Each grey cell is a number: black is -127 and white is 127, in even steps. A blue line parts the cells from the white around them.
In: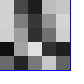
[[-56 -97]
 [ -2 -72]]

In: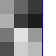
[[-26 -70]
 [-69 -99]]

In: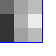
[[ 36  60]
 [ 48 107]]

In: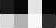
[[-119  100]
 [  49  120]]

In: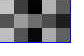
[[ -66 -124]
 [  27  -17]]

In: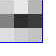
[[103  52]
 [-80 -67]]

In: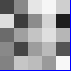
[[  9 102]
 [-67  12]]

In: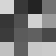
[[-71 -92]
 [-46  82]]

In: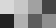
[[ 71  33]
 [ 49 -34]]
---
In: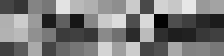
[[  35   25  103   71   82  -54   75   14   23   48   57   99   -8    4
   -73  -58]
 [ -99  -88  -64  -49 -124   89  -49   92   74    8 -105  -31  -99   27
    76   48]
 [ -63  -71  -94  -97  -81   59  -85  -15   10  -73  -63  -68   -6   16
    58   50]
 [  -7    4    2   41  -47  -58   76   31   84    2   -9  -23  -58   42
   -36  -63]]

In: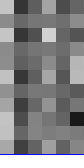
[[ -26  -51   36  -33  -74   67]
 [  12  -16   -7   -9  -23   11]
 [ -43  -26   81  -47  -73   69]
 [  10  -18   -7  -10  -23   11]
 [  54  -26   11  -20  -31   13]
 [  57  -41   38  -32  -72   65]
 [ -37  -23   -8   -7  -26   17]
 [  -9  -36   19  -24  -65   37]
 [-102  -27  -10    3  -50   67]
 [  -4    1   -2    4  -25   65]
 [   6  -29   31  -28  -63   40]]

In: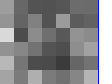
[[-20 -19 -41 -45 -44 -24  29]
 [-29 -35  27 -44   1 -27  20]
 [ 11  19 -39 -16  12 -51  89]
 [ 34  14 -49 -43 -12   7  18]
 [-12 -25 -68 -53 -51  -9  56]
 [ 52   6 -15  -4  47  -4  36]]

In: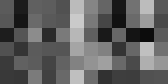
[[ -39   60  -13 -104  -26    5   59  -46  -34  -31  -99  -36]
 [ -54   28  -21 -110  -57   -6   74  -42  -38  -21 -106  -40]
 [ -36 -115 -107  -24 -102  -32   55   -5  -85   12  -42  -98]
 [ -14   64  -24  -75    1   12   37  -42  -41  -36  -75  -46]
 [  23   47  -53  -22   32   19    2  -29  -59  -35  -30  -69]
 [ -44  -46  -66  -65  -78  -19   63  -22  -62   -4  -72  -70]]

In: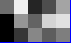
[[  36  -50  -90  111  -18]
 [  97   84  -28   21 -127]
 [  -1  -34    7  -73 -127]]

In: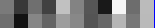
[[  59  -18  117 -102  -41    3   65  -62  -16  -71   -5]
 [  58   -8   53  -24  -43    8   29  -27    6 -109  -17]]

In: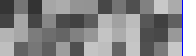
[[ 43  72   1 -48 -11 -56  19  20  44  38 -76 -10 -74]
 [-31 -63 -40  60  33  56 -34 -62 -53   7 -58  39 -60]
 [ 25 -55 -51  67  44  68  22   1 -26 -17  -3  39  52]
 [ 72  -5 -47  70 -26  62  68 -48  29 -32  -8 -29  63]]

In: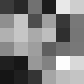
[[  78  104  -99  -14  -87  -68]
 [  -7  -71   32  -50   69   15]
 [  -9  -80   62   42   70   49]
 [  -7  -14  -32   30   47    9]
 [  89  125    2   24 -104  -96]
 [  68   61   37  -75  -96 -106]]

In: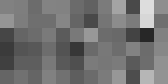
[[ 14  93 -54  36  -4 -30 -20   2   3 -19  -1   1]
 [-16  87  -4  12 -10 -54 -26   6 -16 -16  -2  21]
 [  1 -88 -60 -22 -19  24  -6 -36  -5 -19 -26 -57]
 [  7 -19   2 -18  -7 -21 -72 -44 -18 -39 -43 -68]
 [ 17 -18 -37  -4  -8  -4 -48 -38  -6 -33 -33 -63]
 [ 19  54 -50  23  -4 -20 -33 -14   1 -26 -14 -26]]
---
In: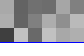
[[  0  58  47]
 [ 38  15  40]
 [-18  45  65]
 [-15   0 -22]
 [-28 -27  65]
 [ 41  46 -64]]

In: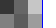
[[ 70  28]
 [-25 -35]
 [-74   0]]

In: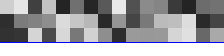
[[-13 -58  41]
 [-19 -85 -23]
 [-91  93  96]
 [-69  62  85]
 [  5  59  25]
 [ 11  -6  24]
 [-46 -58  26]
 [104  21 -82]
 [-38 -86  14]
 [-89  55  82]
 [-15  70  -7]
 [-91  91  88]
 [ 67  14 -53]
 [-63   2  85]
 [101  -4 -74]
 [ 79 -81 -77]]

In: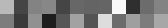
[[  3  39]
 [-19  -3]
 [-80  31]
 [121 -19]
 [-26  93]
 [-27 -43]
 [-24  34]
 [-58 -41]
 [  7 -98]
 [  3  17]
 [-58 -69]
 [ 57  -2]]

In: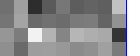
[[ 66  18 -75  -4]
 [-32 -27  41  32]
 [-28  -3  46  16]
 [-34  -5  54  11]
 [ -8 -19   5  24]
 [-37 -14  51  30]
 [-82 -21 114  29]
 [ 31  36  -3 -21]
 [-15 -10  22  15]]

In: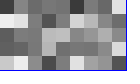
[[ 98 -18  10  91 -44]
 [-23   7  47  10  20]
 [ -4  56  22 -10  34]
 [-69  84   7  -8  97]
 [-12  -1  63 -15  -2]
 [ -8 -44  59  54 -52]
 [-20  -2  -6  -7  12]
 [  5  98  -3 -26 109]
 [-64 110 -34 -31  73]]

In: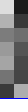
[[-100  -70  -17  -43  -55  -58   46]
 [  93   50   -3   26   37  -11  -69]]
